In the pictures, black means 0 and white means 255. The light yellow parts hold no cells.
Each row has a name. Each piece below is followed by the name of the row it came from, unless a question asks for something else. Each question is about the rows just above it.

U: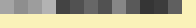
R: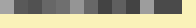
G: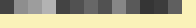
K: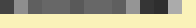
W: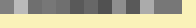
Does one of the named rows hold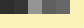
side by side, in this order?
no
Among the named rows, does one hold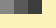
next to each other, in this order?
no
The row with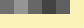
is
R

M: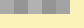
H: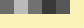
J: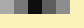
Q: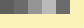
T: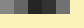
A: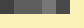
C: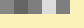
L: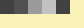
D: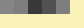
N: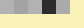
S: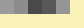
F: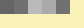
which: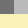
F
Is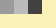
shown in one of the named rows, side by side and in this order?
no
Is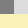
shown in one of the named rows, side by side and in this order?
yes

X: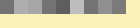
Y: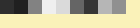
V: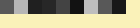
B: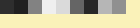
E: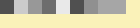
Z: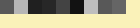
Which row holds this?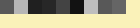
Z
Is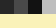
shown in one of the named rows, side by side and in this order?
no
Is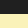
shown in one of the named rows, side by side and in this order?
no
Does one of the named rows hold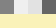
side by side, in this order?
no
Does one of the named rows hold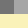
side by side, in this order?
no
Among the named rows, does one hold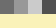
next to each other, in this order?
no
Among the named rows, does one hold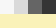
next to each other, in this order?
no

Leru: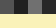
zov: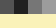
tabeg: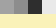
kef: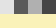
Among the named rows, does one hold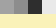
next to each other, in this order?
yes
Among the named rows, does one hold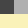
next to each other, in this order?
no
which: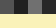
Leru

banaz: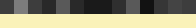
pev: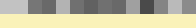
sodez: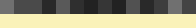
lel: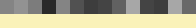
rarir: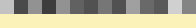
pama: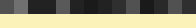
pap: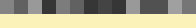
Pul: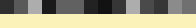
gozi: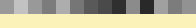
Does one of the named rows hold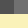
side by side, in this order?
yes
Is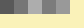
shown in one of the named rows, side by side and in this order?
no
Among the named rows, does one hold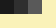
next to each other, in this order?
yes
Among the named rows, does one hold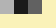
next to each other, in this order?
no

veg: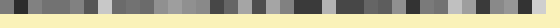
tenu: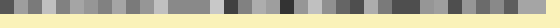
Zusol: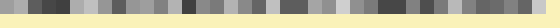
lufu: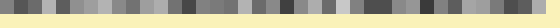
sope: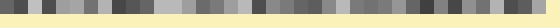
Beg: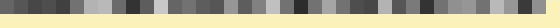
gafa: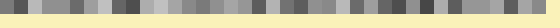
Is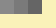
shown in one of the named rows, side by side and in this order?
yes
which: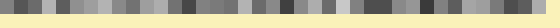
lufu
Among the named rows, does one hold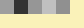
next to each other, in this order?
yes
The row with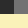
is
Beg
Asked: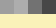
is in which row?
lufu
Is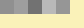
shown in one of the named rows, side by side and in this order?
no
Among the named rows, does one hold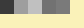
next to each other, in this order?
no

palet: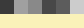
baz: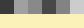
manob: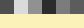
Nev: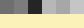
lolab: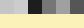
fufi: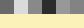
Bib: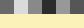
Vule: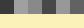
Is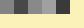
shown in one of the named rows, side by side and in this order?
no
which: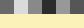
Bib
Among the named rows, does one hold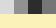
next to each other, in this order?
no
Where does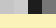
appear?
lolab
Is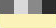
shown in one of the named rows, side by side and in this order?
yes

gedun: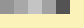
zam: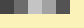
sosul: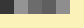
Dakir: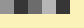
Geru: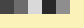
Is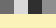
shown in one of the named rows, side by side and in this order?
no
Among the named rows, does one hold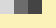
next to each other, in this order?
no
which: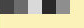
Geru
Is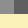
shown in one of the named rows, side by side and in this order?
no
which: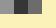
Dakir
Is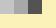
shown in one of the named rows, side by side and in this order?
no
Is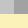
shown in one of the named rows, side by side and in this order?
yes

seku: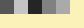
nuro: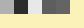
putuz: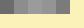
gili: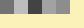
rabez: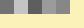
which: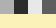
nuro
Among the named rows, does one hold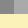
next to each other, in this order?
no

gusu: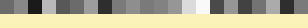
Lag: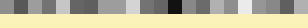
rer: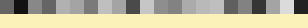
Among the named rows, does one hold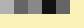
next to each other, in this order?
no
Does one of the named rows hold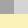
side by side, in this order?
no
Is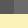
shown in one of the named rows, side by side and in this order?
yes
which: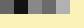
Lag
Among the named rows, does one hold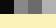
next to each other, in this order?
no
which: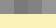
gusu
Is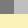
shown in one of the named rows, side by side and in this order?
yes

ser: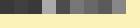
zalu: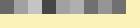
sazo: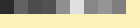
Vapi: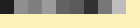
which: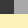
ser
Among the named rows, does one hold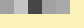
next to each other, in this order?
no

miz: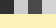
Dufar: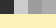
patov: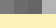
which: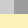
Dufar
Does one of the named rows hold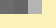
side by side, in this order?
yes
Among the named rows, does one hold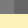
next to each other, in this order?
no
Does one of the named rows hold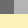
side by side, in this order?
no
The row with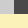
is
miz
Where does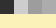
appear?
Dufar

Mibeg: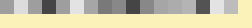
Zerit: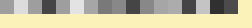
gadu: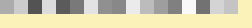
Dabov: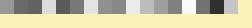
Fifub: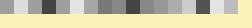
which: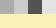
Fifub
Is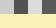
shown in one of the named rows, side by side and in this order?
yes
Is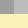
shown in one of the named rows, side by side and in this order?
no
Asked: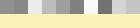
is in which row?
gadu
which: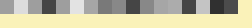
Zerit

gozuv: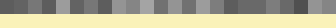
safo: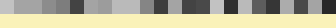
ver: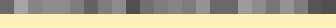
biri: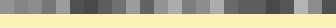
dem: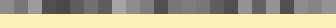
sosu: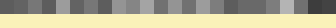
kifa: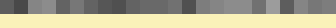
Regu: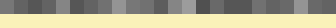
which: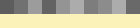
biri
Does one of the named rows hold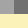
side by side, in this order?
yes
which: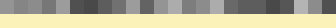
biri
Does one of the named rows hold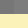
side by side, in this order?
yes
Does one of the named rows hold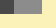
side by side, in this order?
no
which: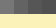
kifa

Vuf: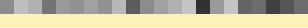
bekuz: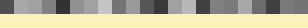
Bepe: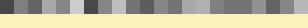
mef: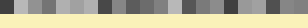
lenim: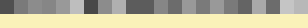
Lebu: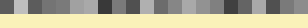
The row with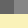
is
Bepe
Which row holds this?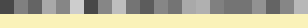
Bepe
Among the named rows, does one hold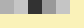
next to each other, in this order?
yes

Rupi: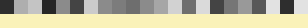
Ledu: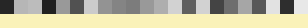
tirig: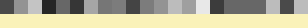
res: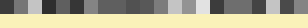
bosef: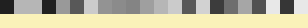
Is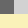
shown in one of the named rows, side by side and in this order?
no
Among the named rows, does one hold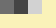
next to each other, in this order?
no

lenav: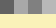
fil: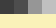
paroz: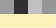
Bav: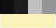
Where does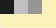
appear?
Bav
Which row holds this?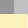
fil
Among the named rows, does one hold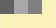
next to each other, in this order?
yes

